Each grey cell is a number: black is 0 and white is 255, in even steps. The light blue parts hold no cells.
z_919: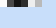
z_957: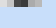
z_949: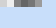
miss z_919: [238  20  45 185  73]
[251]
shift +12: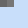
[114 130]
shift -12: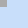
[159]

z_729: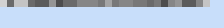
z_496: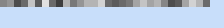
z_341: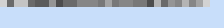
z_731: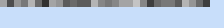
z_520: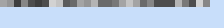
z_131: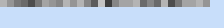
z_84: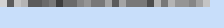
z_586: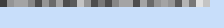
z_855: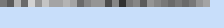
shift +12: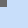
[118]
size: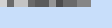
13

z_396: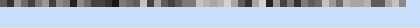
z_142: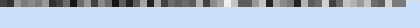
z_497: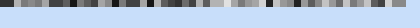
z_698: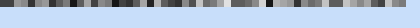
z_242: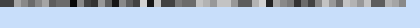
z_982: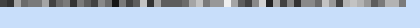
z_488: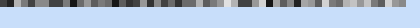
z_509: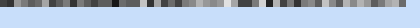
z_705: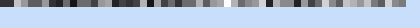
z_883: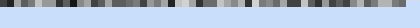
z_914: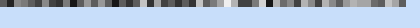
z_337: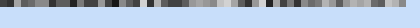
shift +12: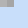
[191 177]
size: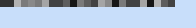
25
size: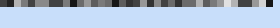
39
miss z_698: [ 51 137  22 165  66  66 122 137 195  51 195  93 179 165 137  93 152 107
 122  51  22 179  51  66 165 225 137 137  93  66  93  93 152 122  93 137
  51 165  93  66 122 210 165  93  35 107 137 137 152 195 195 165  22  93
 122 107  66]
[80]
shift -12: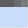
[ 81  81  95 110]
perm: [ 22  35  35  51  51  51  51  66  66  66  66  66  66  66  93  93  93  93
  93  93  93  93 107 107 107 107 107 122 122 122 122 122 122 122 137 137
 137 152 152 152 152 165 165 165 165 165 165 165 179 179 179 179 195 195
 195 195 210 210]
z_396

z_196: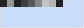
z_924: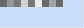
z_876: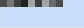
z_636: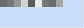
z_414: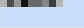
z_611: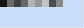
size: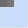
2
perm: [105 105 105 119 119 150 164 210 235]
z_924
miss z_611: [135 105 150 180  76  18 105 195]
[63]
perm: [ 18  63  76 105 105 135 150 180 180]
z_414

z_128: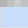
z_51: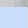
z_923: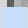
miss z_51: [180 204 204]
[192]
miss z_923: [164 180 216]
[96]
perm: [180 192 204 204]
z_51
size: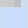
3
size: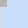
1

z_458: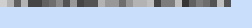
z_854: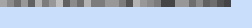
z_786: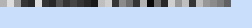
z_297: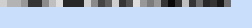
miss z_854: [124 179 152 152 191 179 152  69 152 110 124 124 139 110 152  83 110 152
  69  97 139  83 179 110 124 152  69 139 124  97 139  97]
[165]
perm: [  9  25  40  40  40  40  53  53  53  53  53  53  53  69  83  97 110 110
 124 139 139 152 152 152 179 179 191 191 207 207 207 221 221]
z_297

